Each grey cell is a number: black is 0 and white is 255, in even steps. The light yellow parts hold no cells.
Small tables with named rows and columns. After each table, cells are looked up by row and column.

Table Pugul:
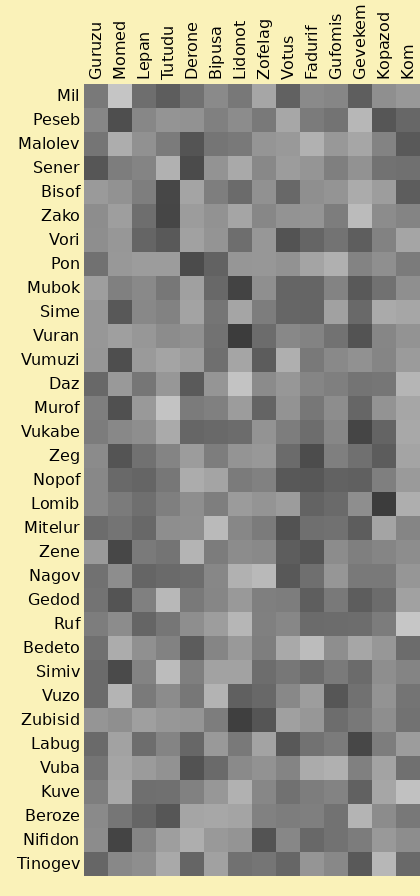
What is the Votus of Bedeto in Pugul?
169
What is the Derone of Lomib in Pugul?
142
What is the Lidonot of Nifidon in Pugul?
148
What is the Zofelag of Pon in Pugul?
151
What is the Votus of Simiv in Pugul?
119
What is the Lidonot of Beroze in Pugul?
164
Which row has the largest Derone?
Zene

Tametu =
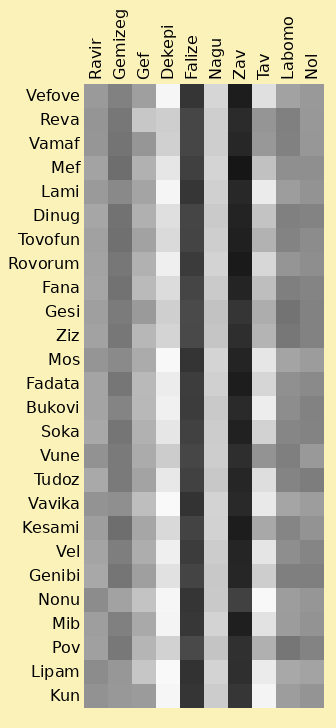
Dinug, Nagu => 202
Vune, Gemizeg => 122
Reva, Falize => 70
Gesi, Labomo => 115
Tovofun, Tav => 178
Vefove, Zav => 29
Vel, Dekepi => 239
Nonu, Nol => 150
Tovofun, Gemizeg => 112
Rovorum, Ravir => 163
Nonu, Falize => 53
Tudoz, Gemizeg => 122
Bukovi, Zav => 42
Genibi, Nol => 127
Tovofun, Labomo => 131
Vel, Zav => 37
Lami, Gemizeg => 137
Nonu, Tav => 248
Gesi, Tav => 173

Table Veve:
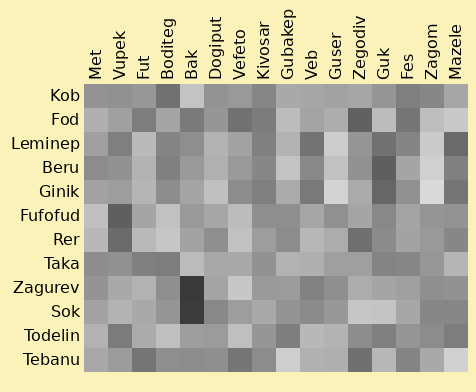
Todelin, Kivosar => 150
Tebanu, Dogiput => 143
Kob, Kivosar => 134
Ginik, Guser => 211
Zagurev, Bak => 57
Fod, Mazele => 201
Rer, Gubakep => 140

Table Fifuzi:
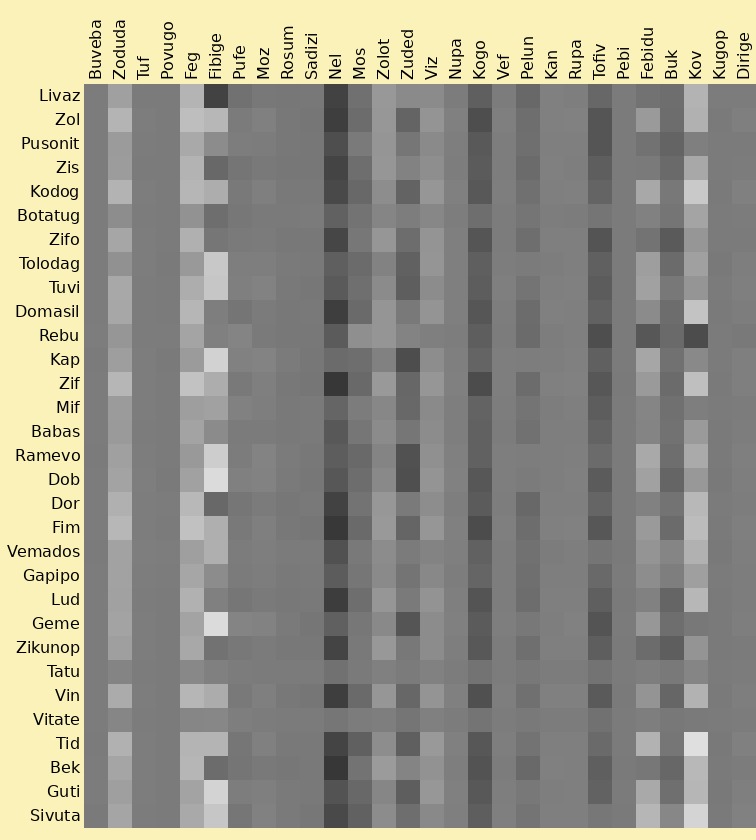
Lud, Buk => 101
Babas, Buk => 114
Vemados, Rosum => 123
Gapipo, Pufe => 123
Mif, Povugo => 123
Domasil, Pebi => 123
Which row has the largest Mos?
Rebu

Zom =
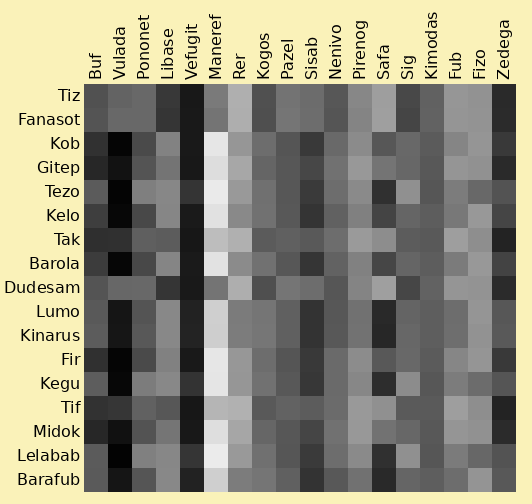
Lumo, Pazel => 96
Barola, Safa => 70
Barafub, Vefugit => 34
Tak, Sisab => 89
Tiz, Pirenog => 135
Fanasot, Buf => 84
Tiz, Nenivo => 87
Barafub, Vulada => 21
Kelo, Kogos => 113
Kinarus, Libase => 136
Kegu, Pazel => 88
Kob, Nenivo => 105

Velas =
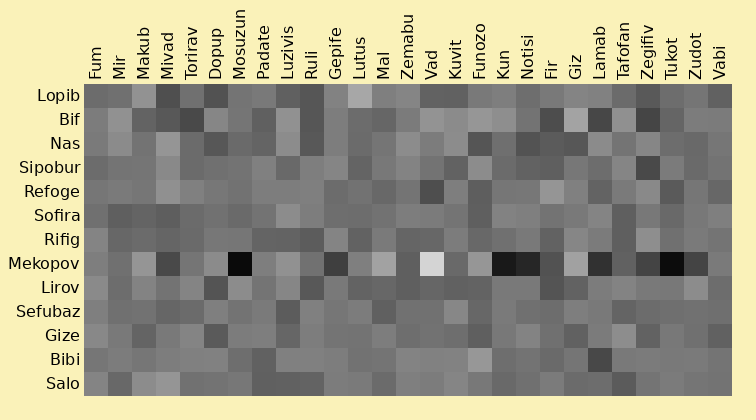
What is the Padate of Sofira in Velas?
115
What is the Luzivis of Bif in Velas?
145
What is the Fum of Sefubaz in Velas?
127
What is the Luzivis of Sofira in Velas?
140
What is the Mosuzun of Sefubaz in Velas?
115
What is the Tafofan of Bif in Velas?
144
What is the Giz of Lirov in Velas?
98
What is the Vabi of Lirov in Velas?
109
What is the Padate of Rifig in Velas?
100
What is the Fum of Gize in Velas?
136
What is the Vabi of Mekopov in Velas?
122

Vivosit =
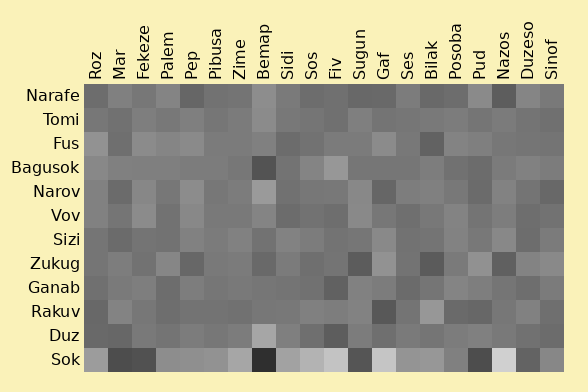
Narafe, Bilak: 105
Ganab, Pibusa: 118
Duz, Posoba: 124
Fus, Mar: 111
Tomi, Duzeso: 116
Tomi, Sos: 117
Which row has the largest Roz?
Sok

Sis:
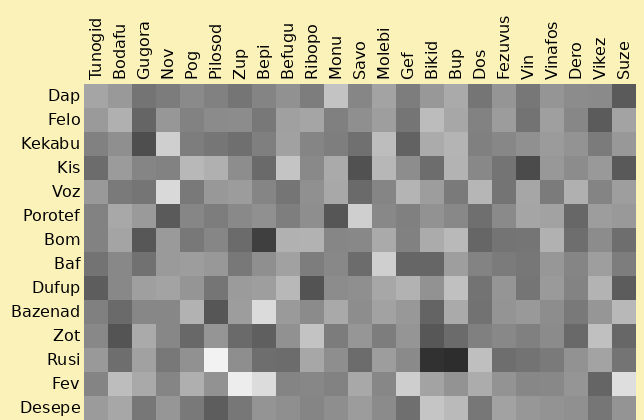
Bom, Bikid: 171
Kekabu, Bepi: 127
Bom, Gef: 129
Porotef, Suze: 153
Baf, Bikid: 102
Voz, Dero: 176
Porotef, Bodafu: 168
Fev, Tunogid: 132
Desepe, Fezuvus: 162
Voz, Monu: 168
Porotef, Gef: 128
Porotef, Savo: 207
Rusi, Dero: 146
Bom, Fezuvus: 116
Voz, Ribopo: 144
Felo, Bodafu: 176
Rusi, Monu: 142
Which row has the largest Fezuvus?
Desepe

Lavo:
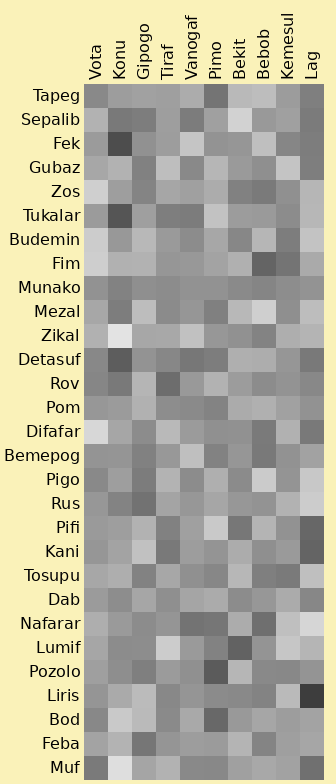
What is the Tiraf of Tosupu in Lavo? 167
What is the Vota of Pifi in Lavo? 154
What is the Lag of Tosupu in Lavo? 191
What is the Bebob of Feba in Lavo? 132
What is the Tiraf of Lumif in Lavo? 204
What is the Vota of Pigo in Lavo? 137
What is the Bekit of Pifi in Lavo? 119
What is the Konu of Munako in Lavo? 130
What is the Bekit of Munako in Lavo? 138
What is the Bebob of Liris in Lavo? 131
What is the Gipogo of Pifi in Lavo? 178
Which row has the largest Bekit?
Sepalib

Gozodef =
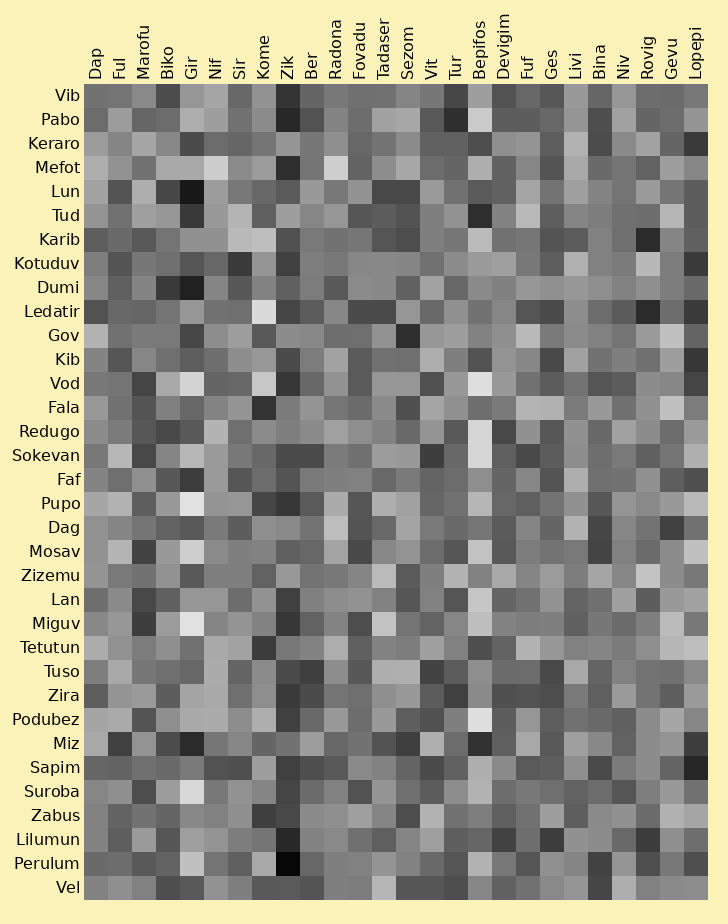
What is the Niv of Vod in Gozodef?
92
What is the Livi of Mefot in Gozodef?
168
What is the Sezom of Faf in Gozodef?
122
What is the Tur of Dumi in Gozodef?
104
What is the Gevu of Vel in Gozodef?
138
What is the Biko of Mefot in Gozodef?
168
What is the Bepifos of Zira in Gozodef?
138
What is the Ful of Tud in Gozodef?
113
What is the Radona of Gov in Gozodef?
110
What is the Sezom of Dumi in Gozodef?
97
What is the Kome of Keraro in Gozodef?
117
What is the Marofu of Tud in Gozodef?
159
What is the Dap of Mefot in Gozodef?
174
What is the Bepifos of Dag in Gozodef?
118
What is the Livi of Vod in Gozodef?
115
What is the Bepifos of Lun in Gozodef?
90
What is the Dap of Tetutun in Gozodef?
172
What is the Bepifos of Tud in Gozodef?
46
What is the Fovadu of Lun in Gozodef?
146
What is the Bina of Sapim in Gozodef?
74
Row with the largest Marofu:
Lun

